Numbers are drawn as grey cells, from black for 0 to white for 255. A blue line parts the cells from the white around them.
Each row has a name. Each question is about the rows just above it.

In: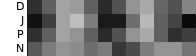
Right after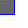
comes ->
[82]
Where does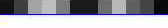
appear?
J
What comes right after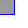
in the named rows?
[96]
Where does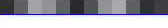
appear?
P

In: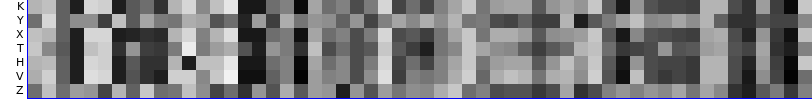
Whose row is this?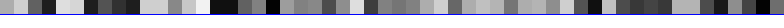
V
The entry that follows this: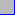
[97]
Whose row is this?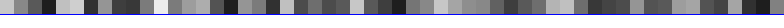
T
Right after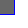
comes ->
[173]
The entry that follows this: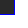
[180]

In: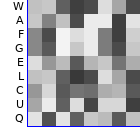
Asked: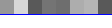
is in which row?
C
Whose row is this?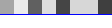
U
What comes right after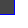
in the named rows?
[215]
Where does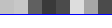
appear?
L
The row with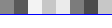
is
G
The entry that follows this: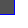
[227]
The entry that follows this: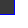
[75]

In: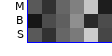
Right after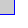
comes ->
[70]
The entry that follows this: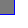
[204]
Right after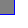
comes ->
[197]

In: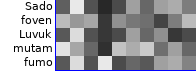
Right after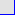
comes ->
[166]
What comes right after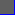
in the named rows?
[233]
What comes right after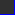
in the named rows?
[194]

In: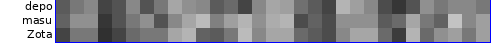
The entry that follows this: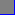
[159]
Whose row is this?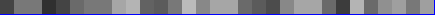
Zota
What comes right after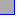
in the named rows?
[180]
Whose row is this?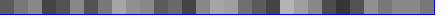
depo
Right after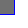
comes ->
[91]

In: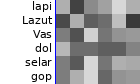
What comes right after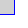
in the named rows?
[117]
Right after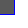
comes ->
[215]
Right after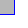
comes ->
[109]
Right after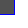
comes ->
[209]
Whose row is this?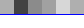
lapi
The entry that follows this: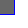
[147]
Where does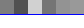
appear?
Vas

